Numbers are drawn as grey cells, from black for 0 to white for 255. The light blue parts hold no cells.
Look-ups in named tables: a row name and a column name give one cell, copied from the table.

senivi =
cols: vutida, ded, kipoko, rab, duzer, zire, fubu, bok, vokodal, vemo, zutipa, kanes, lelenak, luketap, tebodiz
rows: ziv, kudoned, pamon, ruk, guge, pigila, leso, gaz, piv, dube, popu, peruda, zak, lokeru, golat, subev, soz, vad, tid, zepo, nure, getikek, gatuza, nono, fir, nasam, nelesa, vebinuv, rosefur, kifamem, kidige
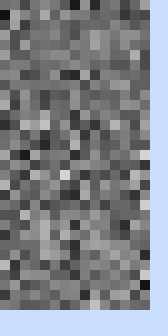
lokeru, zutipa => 74
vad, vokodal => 55
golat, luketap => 85
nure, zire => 86
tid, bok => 69
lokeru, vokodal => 55
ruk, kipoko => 93
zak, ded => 79
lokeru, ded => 123
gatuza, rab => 141
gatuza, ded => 92
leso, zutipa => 110
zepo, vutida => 58
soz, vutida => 98
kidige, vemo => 192
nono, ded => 102
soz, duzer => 93
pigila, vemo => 119
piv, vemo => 129
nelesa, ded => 53

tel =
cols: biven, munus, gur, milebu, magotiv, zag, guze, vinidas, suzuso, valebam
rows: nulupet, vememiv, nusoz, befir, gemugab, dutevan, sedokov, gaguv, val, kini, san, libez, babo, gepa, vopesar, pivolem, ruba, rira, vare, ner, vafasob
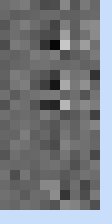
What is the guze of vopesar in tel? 130
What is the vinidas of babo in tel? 98
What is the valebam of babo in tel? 132
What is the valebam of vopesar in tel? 103
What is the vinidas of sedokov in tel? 108
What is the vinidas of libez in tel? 90

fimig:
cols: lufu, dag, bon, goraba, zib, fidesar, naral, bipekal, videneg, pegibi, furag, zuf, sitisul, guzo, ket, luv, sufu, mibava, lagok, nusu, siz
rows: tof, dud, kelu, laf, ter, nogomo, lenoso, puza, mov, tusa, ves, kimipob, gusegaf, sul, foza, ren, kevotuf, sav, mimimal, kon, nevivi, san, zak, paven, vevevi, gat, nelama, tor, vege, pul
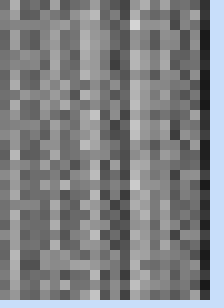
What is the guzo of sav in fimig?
181
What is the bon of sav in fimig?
95
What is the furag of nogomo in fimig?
121
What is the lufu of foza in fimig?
105
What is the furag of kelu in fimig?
113
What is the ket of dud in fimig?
123
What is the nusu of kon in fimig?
115
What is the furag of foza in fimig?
131
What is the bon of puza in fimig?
105
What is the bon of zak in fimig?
112
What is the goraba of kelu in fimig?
130
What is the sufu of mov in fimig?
135
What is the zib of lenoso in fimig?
97
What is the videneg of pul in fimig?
157
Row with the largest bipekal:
nelama

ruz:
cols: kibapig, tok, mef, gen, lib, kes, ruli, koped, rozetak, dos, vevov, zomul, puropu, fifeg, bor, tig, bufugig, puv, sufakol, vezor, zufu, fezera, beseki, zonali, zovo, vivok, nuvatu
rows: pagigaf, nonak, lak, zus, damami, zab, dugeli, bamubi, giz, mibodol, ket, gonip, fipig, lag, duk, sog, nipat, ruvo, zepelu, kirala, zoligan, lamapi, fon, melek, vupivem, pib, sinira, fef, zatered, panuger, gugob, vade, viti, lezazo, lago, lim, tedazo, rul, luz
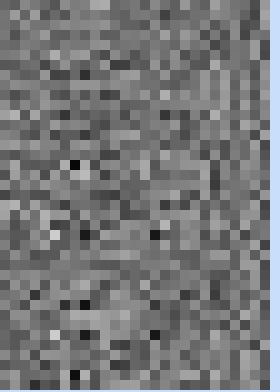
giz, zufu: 150
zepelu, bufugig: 122
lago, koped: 98
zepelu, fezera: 59
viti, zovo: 74
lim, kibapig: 136
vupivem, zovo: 119
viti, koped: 142
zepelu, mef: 135
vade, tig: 112
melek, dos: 79
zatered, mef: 112
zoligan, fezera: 114
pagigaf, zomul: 103
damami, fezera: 71
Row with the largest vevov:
pagigaf

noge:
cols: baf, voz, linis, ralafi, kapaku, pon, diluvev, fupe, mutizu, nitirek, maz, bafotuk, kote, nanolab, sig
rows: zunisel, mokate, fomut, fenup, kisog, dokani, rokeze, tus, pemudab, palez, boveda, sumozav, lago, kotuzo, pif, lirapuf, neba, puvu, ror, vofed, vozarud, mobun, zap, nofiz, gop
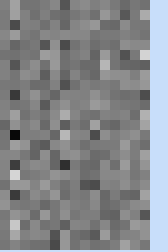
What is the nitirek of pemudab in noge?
121
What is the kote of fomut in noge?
139
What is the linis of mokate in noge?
129
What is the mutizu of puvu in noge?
109
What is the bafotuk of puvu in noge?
136
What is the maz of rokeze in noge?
182
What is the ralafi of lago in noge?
137
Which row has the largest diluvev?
kotuzo

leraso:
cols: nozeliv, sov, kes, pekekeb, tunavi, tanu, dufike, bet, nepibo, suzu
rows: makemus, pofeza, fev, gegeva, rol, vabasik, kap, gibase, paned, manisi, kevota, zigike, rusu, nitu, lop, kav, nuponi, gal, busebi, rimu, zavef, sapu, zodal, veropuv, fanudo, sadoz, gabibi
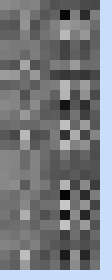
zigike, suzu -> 89
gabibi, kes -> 154
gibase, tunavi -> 98
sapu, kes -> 174
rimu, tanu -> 94
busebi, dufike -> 180
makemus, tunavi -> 98
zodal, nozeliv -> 107
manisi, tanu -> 98
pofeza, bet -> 127
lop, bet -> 130
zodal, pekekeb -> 100
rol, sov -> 121
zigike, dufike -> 66
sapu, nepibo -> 37
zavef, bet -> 110
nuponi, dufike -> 96
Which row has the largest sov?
gibase

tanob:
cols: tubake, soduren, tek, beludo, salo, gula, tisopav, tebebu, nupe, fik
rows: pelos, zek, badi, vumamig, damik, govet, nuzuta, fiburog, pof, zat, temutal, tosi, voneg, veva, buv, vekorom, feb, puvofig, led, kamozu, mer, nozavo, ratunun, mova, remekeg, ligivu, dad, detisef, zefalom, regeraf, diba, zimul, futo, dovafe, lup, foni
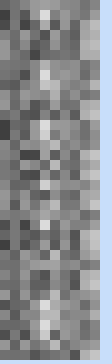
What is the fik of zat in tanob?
126
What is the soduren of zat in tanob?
110
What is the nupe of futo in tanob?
108
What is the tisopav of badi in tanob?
150
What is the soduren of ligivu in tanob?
99
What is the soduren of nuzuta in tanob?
116
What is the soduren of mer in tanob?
90
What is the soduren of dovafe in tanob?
120
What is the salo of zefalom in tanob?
95
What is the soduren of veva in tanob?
120
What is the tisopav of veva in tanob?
152
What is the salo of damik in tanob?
101
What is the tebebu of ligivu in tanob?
103
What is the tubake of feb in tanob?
120

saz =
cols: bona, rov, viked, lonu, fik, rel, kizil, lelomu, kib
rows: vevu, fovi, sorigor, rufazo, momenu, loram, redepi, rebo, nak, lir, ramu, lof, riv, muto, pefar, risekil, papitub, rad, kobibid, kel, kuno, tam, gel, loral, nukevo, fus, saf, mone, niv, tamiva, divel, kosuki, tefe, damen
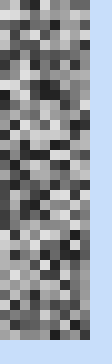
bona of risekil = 43
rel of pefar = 30
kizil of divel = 97
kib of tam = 121
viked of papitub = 156
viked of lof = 128

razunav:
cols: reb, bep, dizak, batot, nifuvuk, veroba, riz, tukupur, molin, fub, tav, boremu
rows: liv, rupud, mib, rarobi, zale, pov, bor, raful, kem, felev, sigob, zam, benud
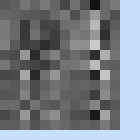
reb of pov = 81
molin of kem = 100
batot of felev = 75
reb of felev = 85
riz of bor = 116
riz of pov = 93
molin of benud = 97
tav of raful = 196
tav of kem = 128
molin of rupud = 112
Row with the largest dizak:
raful

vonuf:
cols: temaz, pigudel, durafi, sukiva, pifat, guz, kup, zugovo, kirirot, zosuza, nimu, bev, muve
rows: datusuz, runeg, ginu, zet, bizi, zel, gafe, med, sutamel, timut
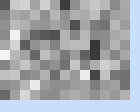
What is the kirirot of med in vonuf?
236
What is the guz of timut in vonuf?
141
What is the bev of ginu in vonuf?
183
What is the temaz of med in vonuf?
192
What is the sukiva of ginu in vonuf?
151
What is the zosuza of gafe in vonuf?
174
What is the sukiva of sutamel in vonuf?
234
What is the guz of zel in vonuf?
163
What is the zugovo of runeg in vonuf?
175
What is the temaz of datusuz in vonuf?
88
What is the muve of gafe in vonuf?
134
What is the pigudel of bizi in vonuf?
212
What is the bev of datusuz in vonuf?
138
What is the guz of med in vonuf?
110
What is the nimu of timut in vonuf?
166
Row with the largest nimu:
gafe

